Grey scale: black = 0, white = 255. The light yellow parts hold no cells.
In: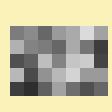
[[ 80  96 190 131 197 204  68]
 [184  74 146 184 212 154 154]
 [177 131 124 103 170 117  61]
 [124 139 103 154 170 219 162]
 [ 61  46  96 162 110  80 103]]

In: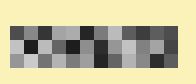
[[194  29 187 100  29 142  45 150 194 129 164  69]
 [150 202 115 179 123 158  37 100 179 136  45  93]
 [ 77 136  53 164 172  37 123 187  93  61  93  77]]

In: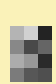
[[136  73 101]
 [123  87  79]
 [172 152  42]
 [180 209  35]]

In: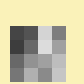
[[ 61 104 220 160]
 [ 69  83 212 126]
 [104 146 160 189]
 [118 176 138 197]]

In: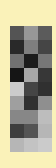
[[182 195 203]
 [135 135 189]
 [ 62  84 182]
 [159  48 143]
 [113  28 119]
 [ 84 151  91]
 [ 41 127  69]
 [ 21 167  55]
 [203  69  48]]

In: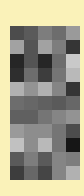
[[193 141 185 117  22]
 [177 147 177 133  53]
 [162  84 162 125  53]
 [154 141 141 117  76]
 [ 76  90 125 109 154]
 [ 96  96 117 133 147]
 [109 103  96  90 103]
 [ 90 125  90 133 125]
 [ 61 103  69 133 177]
 [ 46 109  61 117 185]
 [ 38  84  38 109 201]]

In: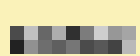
[[ 34 145 110  95 118  75  88  67 185]
 [ 75 192 103 173  48 124 206 151 165]]
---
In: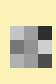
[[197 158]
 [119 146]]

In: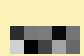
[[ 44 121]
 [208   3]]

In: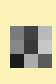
[[123  67]
 [135  57]]

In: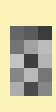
[[101  90]
 [116 161]]

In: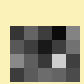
[[ 53 100]
 [ 88  62]]

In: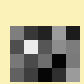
[[126  56]
 [ 78 235]]

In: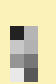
[[ 34 181]
 [199 178]]

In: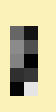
[[102  20]
 [139  80]]
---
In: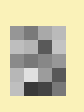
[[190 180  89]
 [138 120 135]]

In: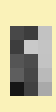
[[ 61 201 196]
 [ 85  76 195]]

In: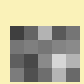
[[118 127 118]
 [ 95  72 138]]

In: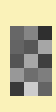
[[100  87 166]
 [ 84 167  63]]

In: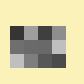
[[111 106 105]
 [191 126  87]]

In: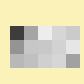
[[148 199 200]
 [184 192 207]]

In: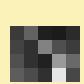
[[ 67  49 130]
 [ 80  49  33]]
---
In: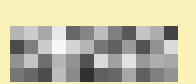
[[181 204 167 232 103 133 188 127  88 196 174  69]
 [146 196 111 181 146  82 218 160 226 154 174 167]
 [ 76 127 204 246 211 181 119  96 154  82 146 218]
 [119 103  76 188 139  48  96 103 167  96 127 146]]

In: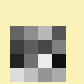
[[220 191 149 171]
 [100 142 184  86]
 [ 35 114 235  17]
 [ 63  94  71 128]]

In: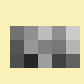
[[ 85 151 128 120 180]
 [114 144 188 144 203]
 [ 79  38 158  66  98]]

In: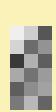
[[239 206  86]
 [121 184 100]
 [ 57 177  94]
 [ 94 141 162]
 [169 115 155]
 [212 108 147]]

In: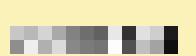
[[142 238 176 218 136 123 117 253  81 191 163  16]
 [199 184 212 169 130 110  97 232  50 224 206  28]]

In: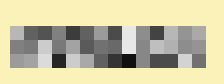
[[155 163 219  37 204 169  97  52  16 135  75  75 211 113]
 [128 121 204 121 163  90 113 105 231 135 191 177 141 148]
 [183  97  83 128  60  97 155  75 231 141  67 183 148 169]]

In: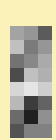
[[214 229 206]
 [ 76 192 176]
 [163 150  91]
 [115 136 170]
 [ 83 129 129]
 [192 123 150]
 [184  60  99]
 [107  32 144]]

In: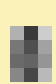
[[106 100 149]
 [119  79 162]
 [135  71 185]
 [177  58 205]]
